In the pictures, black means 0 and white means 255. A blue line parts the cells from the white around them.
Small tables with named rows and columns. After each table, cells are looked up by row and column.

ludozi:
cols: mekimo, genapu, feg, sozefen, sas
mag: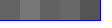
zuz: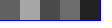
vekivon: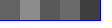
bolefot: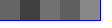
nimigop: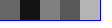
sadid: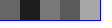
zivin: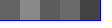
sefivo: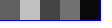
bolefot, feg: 113
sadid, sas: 167
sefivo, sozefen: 113
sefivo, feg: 68
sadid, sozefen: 90
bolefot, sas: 136
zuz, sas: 33
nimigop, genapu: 19
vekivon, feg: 89
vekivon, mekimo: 99
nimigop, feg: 128
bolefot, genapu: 64
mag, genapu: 119

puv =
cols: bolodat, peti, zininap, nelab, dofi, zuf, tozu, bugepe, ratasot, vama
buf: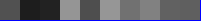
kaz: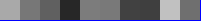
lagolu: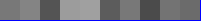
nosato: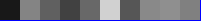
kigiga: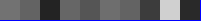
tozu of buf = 113
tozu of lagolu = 120
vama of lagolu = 107
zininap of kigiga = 35
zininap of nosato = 96
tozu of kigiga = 99
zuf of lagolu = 92
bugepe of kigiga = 60
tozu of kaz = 65
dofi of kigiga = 85
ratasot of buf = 97
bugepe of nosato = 137
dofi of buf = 78
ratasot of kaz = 193
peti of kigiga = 99

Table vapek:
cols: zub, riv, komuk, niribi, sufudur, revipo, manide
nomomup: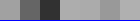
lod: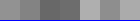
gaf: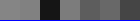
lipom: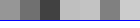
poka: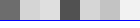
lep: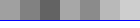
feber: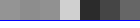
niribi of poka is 81
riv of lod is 131
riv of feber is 141
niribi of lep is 167
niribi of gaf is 124
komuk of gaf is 21
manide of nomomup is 176
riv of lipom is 112
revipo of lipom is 128
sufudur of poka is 214
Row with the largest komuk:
poka

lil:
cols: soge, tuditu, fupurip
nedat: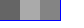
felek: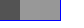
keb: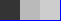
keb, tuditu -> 186
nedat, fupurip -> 132
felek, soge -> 83
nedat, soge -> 101
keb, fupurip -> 205
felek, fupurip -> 151
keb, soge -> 52

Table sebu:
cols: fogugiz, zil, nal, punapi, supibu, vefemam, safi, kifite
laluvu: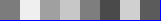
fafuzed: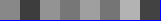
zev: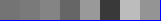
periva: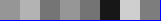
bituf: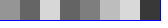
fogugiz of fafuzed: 136
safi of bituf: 217
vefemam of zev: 57
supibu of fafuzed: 159
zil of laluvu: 239
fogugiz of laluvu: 124
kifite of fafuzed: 66
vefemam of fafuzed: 117
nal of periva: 117
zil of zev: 122
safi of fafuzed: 179
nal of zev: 132
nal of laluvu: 160
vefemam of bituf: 189
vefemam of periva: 23
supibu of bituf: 126
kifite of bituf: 56
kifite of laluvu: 91
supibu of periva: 116
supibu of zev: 153

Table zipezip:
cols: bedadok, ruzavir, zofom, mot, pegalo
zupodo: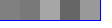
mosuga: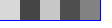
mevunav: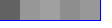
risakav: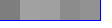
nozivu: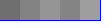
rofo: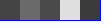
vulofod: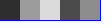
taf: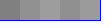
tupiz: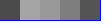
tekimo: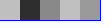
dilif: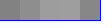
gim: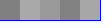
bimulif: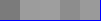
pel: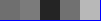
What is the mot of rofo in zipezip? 223
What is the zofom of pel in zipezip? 36
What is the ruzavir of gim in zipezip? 169
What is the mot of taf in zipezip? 144
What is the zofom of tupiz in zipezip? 153
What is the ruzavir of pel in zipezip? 123
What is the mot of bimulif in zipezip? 141
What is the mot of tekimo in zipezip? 192

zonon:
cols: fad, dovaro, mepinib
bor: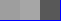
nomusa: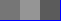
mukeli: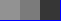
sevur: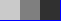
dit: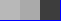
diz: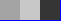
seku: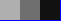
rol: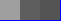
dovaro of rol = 94
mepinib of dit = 61
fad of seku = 175
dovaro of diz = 200
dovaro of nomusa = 149
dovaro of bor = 166
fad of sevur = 202
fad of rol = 159
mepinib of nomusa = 91
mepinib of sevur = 48
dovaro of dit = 170
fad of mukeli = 146
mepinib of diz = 53
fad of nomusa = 118
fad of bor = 158
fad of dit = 184
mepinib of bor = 88
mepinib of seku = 17
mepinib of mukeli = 54
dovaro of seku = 111

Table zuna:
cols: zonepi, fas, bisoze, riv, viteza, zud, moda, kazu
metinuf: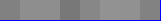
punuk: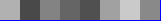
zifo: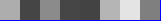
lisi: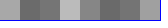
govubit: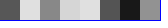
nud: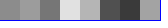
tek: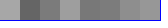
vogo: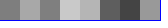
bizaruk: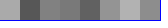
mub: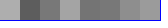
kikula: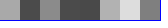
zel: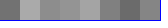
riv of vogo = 201
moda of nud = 58
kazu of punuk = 137
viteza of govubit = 224
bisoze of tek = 123
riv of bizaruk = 121
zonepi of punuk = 177
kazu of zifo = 127

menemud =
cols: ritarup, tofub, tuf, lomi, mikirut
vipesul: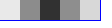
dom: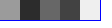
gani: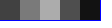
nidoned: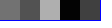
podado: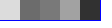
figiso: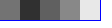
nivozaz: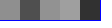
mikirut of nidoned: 64
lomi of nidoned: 3
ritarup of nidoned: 114
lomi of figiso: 136
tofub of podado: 108
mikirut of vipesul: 216
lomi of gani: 78
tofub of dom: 44
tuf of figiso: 96
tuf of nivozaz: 146
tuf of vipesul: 49
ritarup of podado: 220
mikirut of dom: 239
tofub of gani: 122
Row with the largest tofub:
vipesul

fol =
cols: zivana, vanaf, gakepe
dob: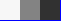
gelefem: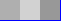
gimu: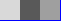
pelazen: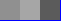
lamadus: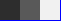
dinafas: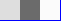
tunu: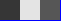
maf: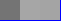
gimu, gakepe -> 159
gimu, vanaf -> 89
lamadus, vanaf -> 89
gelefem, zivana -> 175
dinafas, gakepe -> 251
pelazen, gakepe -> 91
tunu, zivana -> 54
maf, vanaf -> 166
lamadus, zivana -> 45
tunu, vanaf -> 228
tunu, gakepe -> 86
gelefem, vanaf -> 210
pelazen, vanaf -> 166
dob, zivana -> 247
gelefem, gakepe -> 152
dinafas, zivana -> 222
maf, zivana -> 116
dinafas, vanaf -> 107
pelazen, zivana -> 144

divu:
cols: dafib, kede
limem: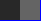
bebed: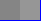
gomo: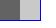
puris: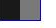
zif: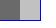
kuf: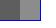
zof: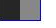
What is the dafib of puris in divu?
25
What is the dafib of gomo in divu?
99
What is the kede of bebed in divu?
150
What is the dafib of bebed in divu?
133
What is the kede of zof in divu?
135
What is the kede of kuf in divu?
140
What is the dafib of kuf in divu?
94
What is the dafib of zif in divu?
106
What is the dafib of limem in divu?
40
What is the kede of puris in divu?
121
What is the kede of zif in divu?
193
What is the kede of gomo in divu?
201
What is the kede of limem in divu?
100
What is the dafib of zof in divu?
38
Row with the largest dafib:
bebed

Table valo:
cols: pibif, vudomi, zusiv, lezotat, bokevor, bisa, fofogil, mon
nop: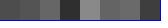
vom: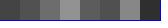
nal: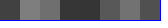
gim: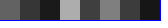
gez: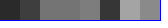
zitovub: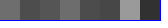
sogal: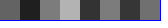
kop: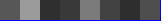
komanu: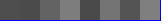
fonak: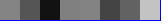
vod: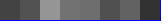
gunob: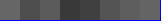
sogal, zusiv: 124
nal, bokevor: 53
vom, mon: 47
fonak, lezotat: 128
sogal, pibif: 99
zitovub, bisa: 71
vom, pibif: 68
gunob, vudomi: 78
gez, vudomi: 62

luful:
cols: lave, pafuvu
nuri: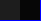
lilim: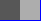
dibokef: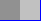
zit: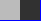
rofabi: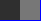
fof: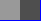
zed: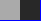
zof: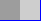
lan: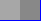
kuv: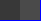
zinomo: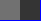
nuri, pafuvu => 6
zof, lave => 157
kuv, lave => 56
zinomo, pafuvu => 52
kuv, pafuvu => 74
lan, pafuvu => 136
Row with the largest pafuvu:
zof

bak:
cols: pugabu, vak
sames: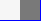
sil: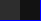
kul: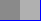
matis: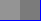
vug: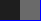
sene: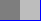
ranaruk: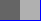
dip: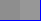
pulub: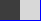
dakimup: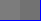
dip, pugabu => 142
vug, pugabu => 30
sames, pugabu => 246
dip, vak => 151
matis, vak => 123
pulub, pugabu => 61
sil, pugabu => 45
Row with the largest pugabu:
sames

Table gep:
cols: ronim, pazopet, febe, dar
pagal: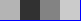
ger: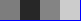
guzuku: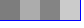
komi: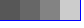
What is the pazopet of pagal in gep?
49
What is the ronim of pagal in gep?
180
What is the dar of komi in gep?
204
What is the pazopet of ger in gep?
39
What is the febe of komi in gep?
131
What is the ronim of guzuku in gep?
125
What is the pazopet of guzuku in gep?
172
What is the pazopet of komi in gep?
103
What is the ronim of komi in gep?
87
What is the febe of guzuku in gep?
132
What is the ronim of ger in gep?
125
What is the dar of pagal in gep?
203
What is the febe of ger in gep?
132
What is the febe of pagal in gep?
131
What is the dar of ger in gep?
204
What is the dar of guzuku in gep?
203
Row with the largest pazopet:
guzuku

